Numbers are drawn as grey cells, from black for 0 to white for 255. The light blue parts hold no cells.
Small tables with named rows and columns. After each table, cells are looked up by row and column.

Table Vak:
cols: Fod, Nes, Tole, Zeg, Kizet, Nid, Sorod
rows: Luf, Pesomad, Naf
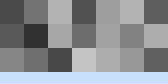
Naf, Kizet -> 173
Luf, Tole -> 179
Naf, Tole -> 72
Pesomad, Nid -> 130
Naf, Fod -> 133
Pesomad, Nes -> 49
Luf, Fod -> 73
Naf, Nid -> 152
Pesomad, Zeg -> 110
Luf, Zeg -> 81
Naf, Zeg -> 196
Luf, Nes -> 115
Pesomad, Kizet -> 161
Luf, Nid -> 178
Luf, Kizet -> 158
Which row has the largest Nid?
Luf

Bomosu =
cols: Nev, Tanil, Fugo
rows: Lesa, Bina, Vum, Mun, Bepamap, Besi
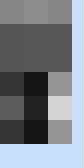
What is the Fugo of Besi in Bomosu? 149
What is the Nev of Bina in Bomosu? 85
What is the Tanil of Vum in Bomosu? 87
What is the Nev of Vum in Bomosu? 85
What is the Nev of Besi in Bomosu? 53
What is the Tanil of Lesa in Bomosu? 141
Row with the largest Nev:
Lesa

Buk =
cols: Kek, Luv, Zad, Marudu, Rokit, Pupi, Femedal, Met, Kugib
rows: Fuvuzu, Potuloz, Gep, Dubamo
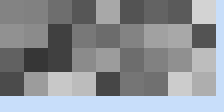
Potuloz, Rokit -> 108
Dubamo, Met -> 204
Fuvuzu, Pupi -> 83
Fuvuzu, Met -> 90
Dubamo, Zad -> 200
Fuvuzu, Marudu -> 86
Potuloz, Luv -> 139
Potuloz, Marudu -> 120
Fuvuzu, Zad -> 110
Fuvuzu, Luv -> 129
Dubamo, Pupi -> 117
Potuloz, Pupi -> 131
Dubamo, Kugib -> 174
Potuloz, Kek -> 145
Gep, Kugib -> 189
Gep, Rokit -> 156
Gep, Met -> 144
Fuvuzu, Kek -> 131
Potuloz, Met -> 168
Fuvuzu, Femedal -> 99

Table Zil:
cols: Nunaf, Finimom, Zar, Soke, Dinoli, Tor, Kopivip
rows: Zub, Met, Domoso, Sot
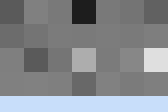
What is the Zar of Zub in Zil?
121
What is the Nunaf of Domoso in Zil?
127
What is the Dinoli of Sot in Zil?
129
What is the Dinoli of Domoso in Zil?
123
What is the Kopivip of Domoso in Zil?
223
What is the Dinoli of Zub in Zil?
121
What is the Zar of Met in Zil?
123
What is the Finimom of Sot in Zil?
129
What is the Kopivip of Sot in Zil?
127
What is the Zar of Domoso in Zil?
117
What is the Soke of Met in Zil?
122

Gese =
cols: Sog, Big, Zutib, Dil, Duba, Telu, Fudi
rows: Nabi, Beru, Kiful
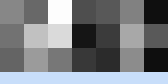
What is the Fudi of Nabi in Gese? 15
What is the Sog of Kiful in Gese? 100
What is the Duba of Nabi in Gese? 88
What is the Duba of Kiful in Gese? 43
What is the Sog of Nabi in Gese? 135
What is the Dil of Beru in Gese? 21
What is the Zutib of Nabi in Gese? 253
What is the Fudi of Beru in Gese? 89
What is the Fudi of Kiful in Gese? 14
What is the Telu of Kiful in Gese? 140
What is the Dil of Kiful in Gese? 56
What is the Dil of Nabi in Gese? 78
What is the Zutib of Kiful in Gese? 119
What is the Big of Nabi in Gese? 104
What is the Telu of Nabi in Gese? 129
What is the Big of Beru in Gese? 193

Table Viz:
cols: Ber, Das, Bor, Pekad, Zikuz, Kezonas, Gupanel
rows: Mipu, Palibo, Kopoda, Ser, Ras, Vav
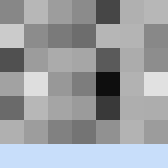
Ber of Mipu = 135
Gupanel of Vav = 156
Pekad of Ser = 125
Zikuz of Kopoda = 90
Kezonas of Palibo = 180
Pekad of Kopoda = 166
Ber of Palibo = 203
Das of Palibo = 140
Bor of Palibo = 122
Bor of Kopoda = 171
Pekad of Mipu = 139

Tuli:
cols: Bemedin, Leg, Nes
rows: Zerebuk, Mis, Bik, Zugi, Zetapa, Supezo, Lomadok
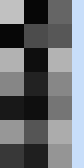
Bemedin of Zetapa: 24
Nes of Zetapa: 117
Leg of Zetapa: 15
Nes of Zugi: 135
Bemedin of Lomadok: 56
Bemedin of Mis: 7
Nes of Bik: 179
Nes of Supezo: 172
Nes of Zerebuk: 101
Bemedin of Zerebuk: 193
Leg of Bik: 14

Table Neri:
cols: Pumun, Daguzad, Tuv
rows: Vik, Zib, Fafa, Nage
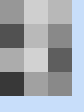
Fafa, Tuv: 94
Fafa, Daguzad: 210
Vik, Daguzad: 207
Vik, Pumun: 151
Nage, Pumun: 56
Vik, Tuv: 184
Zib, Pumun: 81

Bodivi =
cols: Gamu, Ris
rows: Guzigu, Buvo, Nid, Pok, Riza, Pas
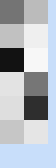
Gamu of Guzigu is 116
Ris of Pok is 118
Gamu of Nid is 18
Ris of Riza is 46
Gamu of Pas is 198
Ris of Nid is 247
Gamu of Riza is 222
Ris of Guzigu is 187
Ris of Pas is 229
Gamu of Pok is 227
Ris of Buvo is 239
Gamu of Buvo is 193

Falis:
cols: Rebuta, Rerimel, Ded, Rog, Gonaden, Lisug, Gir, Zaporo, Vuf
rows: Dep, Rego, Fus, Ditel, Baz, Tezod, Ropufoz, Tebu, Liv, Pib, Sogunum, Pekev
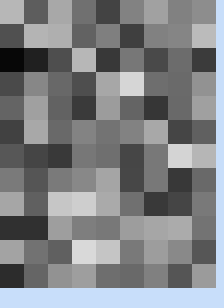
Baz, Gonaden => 156
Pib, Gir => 166
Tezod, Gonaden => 115
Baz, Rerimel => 160
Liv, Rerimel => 96
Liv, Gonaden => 170
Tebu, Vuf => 105
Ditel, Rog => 78
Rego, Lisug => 63
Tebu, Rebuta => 122
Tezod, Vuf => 96
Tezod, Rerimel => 168
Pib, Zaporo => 171
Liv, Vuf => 121
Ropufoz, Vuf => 182
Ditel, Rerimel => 135
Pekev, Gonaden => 110
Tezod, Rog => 131
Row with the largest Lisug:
Ditel

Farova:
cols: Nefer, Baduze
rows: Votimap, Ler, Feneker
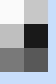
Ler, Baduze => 25
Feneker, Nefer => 121
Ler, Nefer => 191
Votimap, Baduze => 199
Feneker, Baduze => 88
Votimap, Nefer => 250

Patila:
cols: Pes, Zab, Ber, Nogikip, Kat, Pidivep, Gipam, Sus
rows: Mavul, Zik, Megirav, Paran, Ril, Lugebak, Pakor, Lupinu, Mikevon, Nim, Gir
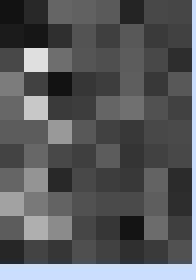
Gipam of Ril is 80
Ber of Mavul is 101
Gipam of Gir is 59
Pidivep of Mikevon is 73
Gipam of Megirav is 72
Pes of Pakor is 68
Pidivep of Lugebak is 57

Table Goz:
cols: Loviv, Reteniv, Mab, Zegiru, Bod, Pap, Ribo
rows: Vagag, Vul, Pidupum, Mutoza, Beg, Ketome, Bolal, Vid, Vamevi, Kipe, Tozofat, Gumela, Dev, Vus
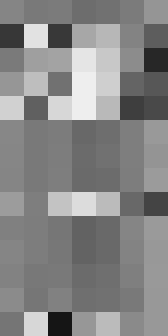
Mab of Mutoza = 113
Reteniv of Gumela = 120
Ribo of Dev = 152
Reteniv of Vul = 226
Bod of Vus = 187
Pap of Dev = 121
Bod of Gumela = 111
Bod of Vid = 108
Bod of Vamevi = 187
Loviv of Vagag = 133
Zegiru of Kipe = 98
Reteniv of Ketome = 121
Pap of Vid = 125
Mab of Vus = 21
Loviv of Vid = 133
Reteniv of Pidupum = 159
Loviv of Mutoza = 150
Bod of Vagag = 113
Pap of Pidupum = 140
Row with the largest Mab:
Beg

